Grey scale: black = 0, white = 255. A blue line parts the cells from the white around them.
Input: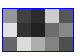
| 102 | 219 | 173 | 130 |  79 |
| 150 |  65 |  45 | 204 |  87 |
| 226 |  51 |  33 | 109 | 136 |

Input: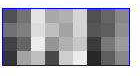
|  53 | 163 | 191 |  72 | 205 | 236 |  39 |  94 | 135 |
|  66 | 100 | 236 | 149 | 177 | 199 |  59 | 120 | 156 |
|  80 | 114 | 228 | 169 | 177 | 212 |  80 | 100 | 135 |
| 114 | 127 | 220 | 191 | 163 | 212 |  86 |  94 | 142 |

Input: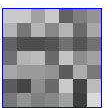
|  92 |  69 | 141 | 106 | 202 |  69 | 187 |
|  98 |  77 |  77 |  84 | 113 |  84 | 113 |
| 113 | 180 | 187 | 106 | 195 | 141 | 161 |
| 120 | 147 | 127 | 135 | 161 |  62 | 216 |
| 167 | 154 | 154 | 147 |  92 | 173 | 120 |
| 180 | 120 | 180 | 135 | 180 | 106 | 167 |
| 202 | 202 | 161 | 202 |  98 | 127 | 147 |

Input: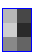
| 137 | 100 |
| 183 |  71 |
| 206 |  42 |

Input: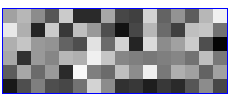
|  24 |  78 | 127 |  78 |  71 | 114 | 211 | 140 |  49 |  56 |  30 |  56 |  42 |  86 | 140 |  71 |
|  92 | 167 | 107 | 153 |  42 | 248 | 127 | 107 | 191 | 140 | 240 | 120 | 175 | 161 |  99 | 161 |
| 161 | 183 | 140 |  86 | 203 |  42 |  42 | 167 |  71 |  64 | 211 |  99 | 147 |  92 | 183 | 240 |
| 167 |  49 | 153 | 134 | 183 | 175 | 240 | 197 | 134 | 127 | 120 | 127 | 134 | 114 | 191 | 120 |
| 175 | 197 | 153 | 147 |  99 |  78 | 226 | 107 | 211 |  36 | 219 | 140 | 161 | 203 |  78 |   4 |
| 232 | 175 |  36 | 203 |  56 | 191 | 153 |  78 |  18 |  71 | 183 | 107 |  64 | 191 | 197 | 114 |

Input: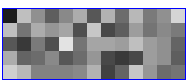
|  28 | 191 | 144 |  94 | 137 | 172 |  87 | 178 | 108 | 184 | 122 | 144 | 213 |
|  87 |  57 | 122 |  79 | 227 | 116 | 165 | 165 | 157 | 191 | 157 | 144 | 100 |
| 172 | 100 | 108 | 137 |  87 | 108 | 150 |  72 |  57 |  72 | 157 | 144 |  94 |
| 191 | 116 | 172 | 150 | 165 |  79 | 199 |  72 |  94 | 157 | 116 | 137 | 122 |
| 207 | 184 | 130 | 130 | 130 | 137 | 178 |  65 | 100 | 199 | 150 | 108 | 116 |
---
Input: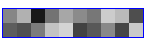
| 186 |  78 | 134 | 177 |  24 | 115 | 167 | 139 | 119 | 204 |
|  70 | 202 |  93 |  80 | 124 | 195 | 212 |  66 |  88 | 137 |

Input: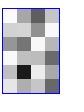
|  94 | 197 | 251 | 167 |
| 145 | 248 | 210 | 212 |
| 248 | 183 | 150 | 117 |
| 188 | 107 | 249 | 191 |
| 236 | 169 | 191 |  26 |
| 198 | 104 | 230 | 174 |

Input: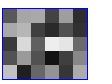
| 158 |  45 |  88 | 166 | 169 |  67 |
|  81 |  49 | 169 | 182 |  63 |  42 |
| 229 | 106 |  58 | 217 |  96 | 238 |
|  63 | 136 |  82 | 154 |  81 |  18 |
|  54 | 171 | 193 |  31 | 103 | 147 |

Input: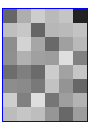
| 197 |  34 | 102 | 174 | 205 | 186 |
| 186 | 195 | 191 | 199 | 101 | 183 |
| 160 | 185 | 142 | 211 | 166 | 105 |
| 223 | 129 | 144 | 177 | 160 | 157 |
| 162 | 198 | 109 | 127 | 107 | 204 |
| 148 | 103 | 141 | 138 | 121 | 194 |
| 158 | 179 | 206 | 128 | 222 | 118 |
| 104 | 157 | 188 | 198 | 190 | 150 |

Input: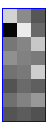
| 139 |  86 | 211 |
| 236 | 104 |   6 |
| 133 | 200 | 119 |
| 129 | 122 | 144 |
| 121 | 206 | 114 |
| 106 |  95 |  83 |
| 130 | 152 | 112 |
|  92 |  81 |  84 |

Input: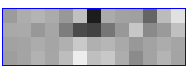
| 188 | 225 | 156 | 173 | 180 | 171 | 152 | 192 |  28 | 171 | 162 | 160 | 101 |
| 154 | 192 | 169 | 170 | 152 | 166 | 125 |  75 |  66 | 118 | 152 | 199 | 138 |
| 172 | 165 | 162 | 164 | 172 | 165 | 176 | 201 | 176 | 182 | 169 | 152 | 163 |
| 180 | 164 | 158 | 164 | 178 | 166 | 189 | 237 | 191 | 200 | 173 | 139 | 163 |
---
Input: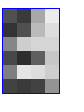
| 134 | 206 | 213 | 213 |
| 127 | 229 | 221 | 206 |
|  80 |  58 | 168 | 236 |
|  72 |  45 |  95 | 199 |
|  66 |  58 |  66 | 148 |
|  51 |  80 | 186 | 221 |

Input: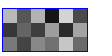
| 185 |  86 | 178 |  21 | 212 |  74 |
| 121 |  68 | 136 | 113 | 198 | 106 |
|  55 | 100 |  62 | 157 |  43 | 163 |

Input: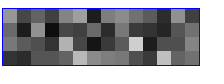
| 151 |  71 |  99 |  64 | 132 | 159 |  29 | 126 | 139 | 113 |  91 |  44 | 145 |  64 |
| 120 |  91 |  79 |  51 | 178 |  71 |  21 |  58 |  91 | 207 |  29 |  79 |  79 | 132 |
| 105 |  29 | 145 |  14 |  71 |  64 | 105 |  44 | 120 |  58 |  51 |  37 |  85 | 113 |
|  51 |  44 |  85 |  85 |  99 | 185 | 139 | 126 | 120 |  79 |  58 | 191 |  99 | 113 |

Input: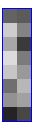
| 220 | 123 |
| 205 | 131 |
| 198 | 153 |
| 167 |  58 |
| 146 | 161 |
| 111 | 183 |
|  99 |  91 |
|  36 |  71 |

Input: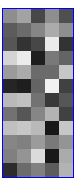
| 212 | 235 |  30 | 121 | 100 |
| 192 | 199 | 185 |  24 | 199 |
| 185 | 192 | 114 |  57 |  86 |
| 155 | 171 | 107 | 107 | 199 |
| 142 | 163 |  71 | 142 |  79 |
| 134 | 128 | 155 | 121 | 148 |
| 128 | 148 | 219 |  24 | 171 |
| 114 |  86 | 134 | 179 |  65 |
|  92 | 107 | 134 | 171 | 142 |
|  86 |  51 |  71 | 235 |  51 |
|  44 | 107 | 128 |  92 | 179 |
|  37 |  30 | 100 | 241 |  65 |

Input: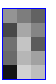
| 148 | 125 |  98 |
| 113 | 196 |  91 |
| 106 | 182 | 161 |
|  72 | 167 | 133 |
|  19 | 209 | 189 |
